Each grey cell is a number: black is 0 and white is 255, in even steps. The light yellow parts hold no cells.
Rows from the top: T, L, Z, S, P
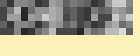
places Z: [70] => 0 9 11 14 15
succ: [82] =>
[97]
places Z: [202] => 6 16 18

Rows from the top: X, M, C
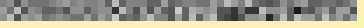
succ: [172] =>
[157]
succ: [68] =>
[52]
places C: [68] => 32
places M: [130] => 5 13 18 45
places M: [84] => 3 9 19 21 24 31 32 44 50
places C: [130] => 7 9 15 22 23 47

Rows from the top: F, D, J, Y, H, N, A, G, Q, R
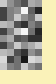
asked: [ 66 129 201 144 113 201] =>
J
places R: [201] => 0 3
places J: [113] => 4
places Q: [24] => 3

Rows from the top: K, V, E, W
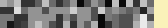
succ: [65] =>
[147]
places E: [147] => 4 5 6 7 11 12 19
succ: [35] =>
[163]
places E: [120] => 0 1 15
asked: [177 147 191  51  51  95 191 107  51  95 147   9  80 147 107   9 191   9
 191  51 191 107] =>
K
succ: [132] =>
[80]
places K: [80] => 12

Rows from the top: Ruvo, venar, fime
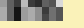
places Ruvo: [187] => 3
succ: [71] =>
[112]

